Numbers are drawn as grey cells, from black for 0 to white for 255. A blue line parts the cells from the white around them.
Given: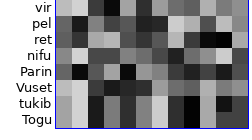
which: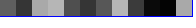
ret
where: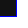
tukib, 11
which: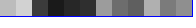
Vuset

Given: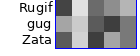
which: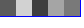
Zata
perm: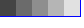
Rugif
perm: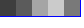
gug
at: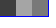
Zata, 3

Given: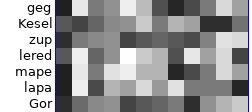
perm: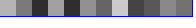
Kesel
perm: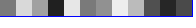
geg
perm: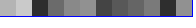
Gor
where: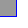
lapa, 7
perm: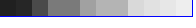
mape
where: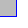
geg, 6
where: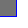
Kesel, 12

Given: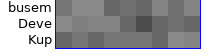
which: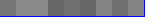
busem
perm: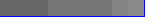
Kup
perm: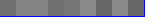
busem
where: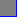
Deve, 2
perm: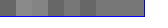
Kup
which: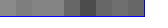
Deve

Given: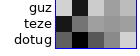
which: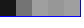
teze
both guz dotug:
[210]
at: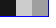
guz, 2

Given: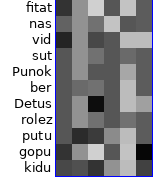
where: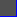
kidu, 2
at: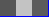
fitat, 4

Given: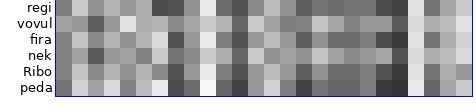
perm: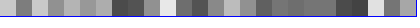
regi
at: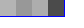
regi, 4
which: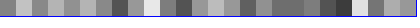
Ribo

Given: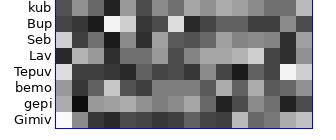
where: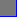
Gimiv, 14
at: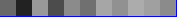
kub, 3
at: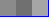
kub, 7
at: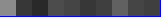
Gimiv, 2
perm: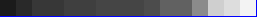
Tepuv

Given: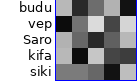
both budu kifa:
[184]
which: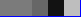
siki
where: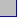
siki, 5
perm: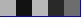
budu
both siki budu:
[18]
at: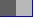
Saro, 4
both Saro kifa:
[184]

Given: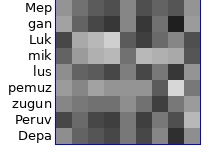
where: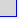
pemuz, 8
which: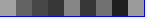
gan
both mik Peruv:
[184]
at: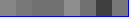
zugun, 1
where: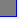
lus, 5
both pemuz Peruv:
[120]

